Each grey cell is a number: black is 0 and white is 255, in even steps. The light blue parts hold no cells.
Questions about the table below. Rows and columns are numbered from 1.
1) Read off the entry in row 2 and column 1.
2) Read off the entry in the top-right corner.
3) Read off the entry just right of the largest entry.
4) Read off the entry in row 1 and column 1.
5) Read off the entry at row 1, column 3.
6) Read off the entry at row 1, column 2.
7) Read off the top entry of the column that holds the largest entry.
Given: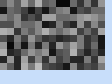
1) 22
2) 148
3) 80
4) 93
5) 93
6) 135
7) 175

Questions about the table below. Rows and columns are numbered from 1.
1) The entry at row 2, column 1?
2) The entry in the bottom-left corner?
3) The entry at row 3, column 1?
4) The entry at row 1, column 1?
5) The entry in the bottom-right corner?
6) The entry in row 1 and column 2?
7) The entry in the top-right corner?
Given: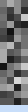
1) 102
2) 87
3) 114
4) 127
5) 87
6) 171
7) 87

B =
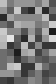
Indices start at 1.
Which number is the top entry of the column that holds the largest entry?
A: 123
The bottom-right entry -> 110
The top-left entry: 190
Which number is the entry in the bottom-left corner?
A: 67
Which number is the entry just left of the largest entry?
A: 190
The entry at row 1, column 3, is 149
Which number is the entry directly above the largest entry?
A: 137
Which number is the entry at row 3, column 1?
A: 42
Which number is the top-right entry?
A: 82
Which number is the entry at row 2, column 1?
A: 149
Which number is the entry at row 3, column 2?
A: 163
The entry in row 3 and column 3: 137
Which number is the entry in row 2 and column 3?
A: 202
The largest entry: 228

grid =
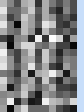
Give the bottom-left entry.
159
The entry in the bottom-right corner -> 24
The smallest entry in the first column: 65
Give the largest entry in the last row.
214
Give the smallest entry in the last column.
8
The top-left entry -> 187
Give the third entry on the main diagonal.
105
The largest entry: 253
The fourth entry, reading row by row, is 172
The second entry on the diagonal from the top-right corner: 133
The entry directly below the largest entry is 159
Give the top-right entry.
77
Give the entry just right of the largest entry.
214
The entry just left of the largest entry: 49
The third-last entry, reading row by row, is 77
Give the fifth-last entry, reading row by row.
105
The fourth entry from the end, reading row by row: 159
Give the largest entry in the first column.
240
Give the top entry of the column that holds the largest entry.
121
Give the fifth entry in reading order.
187
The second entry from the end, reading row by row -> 49
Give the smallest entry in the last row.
8
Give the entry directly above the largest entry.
121
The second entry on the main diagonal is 105
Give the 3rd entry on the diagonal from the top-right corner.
65
